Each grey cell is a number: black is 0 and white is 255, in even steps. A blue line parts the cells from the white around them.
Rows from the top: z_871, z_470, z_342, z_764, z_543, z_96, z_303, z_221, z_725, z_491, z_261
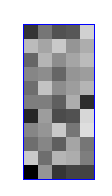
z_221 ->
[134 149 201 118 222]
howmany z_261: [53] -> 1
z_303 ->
[ 38 157  75  81 215]
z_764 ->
[134 141 102 149 157]
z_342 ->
[102 181 141 165 187]
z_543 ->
[110 195 141 157 181]

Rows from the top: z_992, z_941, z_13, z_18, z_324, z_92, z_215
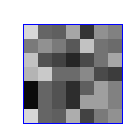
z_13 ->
[194  82  66  38  74 115 166]
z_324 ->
[ 11 101  82  45  95 159 129]

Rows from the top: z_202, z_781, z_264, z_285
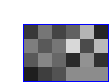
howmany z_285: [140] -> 3
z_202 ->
[ 56 118  68  97 180  37]
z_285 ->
[ 30  62  82 140 140 140]

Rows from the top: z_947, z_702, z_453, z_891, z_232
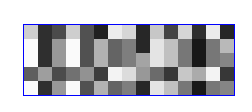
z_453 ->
[250  47 152 250  81 178 100 126 164 228 192 119  24 119 133]
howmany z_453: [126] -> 1

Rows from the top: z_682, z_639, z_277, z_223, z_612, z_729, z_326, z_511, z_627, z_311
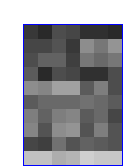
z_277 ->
[ 77  98  98  63 119 105 119]
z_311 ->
[193 193 173 180 207 199 199]
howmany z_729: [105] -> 4
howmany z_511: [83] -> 3
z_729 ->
[ 91 105 105 105 113 105  91]

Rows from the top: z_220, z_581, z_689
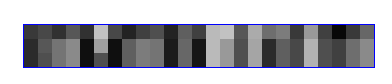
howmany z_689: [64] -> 1
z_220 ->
[ 57  72  49  87  49 194  72  35  64  79  35  95  64 186 194  87 171 110
 124  57 153  64   8  57 103]

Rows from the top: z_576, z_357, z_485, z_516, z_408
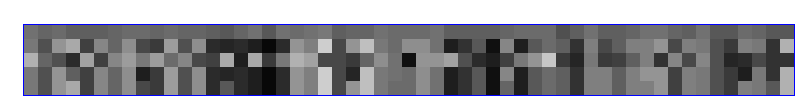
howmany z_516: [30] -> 5
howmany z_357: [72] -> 4

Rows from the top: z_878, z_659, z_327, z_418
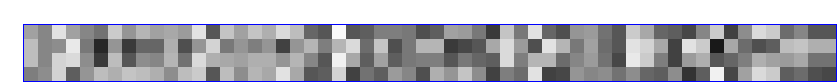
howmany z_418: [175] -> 3
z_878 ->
[161 134 226 161 134 114 203 149 181 161 168 155 226  86 196 161 196 175
 218 189 102  86 249  86  94 126 126 120  79  94 161 155 120  58 196 120
 226 102  79 149 155 114  86 203 168 102  94  71 134 203  65 141 218 203
 108 134  86  86]
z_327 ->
[189 134 211 218 141  58 189  86 141 134 181 114 218 175 168 161 175 175
 149 181 134  86 241 168  94 161  94 120 126 126  86 120 102  94 218 126
 181 181 108 134 155 114  71 233 203 126  65 155 175  86 102 126 175 161
 155 168 114 114]
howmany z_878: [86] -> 6
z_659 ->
[189 134 141 233 120  39 149  58 102 102 175  79 149 211 120 149 126 149
  65 149 181 126 181 218 108 196  79 120 181 181  58  71  86 168 218 155
  79 226 181 120 161 108  86 226 211 168  65 226 203  25 168 108  79  94
 189 196 175 175]

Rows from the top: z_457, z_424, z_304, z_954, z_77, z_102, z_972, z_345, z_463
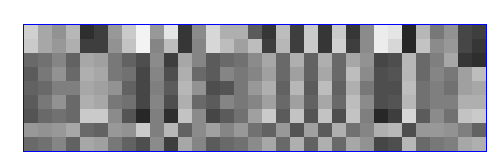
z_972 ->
[ 84 105 113 105 202 202 139  84  39 127  46 195 139  70  91 113 160 202
  91 195  84 195  78 195 127  39  62 215  91 139 113 195 202]
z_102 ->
[ 91 120 146 105 175 167 120 113  70 133  78 175 105  91 133 120 133 160
 105 160  98 167 105 189 139  78  84 183 113 127 127 175 175]
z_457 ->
[208 167 146 183  46  62 152 202 243 152 229  54 139 215 175 175  91  54
 189  62 202  54 202  54 139 236 229  39 183 120 146  70  62]
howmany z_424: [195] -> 2
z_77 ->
[ 98 105 127 127 167 160 146  98  70 127  91 183 146  78  84 120 152 175
  98 183  91 189  98 175 120  78  78 189 113 127 113 160 167]

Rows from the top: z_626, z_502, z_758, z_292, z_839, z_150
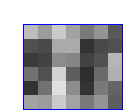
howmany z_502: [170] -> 2
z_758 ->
[ 59  66 140 133  66  80 182]
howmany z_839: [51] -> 2
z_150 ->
[162 155 202 162 121 148  94]
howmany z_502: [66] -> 0
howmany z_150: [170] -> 0

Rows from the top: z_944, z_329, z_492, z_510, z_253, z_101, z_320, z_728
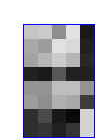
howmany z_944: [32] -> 0
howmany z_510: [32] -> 3
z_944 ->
[197 203 142 225  25]
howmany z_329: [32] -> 1
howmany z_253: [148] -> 3

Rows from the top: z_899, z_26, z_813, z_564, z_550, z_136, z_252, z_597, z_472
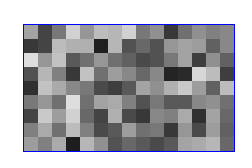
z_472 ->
[157 128 170  30 182 144  82 104  89  74  89 163 170 182 104]
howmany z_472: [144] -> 1
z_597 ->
[128 170 112 188 128  74  89 157 112 120  56 150  74 157  97]

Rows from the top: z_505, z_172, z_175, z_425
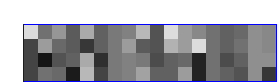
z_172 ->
[ 68 156 105  91  55  97 121 156  91  83 178 156 220 113  97 113 143 136]
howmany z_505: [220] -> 2
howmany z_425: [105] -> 1
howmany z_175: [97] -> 3

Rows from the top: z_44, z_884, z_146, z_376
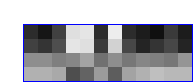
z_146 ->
[142 142 127 134 163 113 142 119 134 127 119 149]
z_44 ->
[ 44  22  65 223 229  44 237  44  28  16  58  28]
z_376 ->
[177 177 169  78  99 155  93 163 177 191 184 184]

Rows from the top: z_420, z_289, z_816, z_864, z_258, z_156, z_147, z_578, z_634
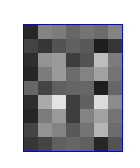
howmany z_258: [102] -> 4
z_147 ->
[ 38 124 154  62 131 162 116]
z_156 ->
[ 46 170 227  62  96 219 139]

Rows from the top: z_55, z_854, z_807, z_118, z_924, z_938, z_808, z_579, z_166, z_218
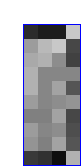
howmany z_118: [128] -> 0
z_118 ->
[177 134 134 134]
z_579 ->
[156 134 141  78]

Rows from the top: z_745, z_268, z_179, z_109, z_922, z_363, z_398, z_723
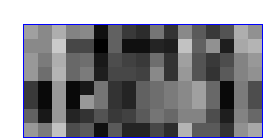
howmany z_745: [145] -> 1
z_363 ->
[ 57   9 152   9 152 117  51  36  97 110 123 137 160 104   9 123  77]
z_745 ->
[160 137 174 131 137  16  97  57  44 117  51 137  90  57  83 174 145]

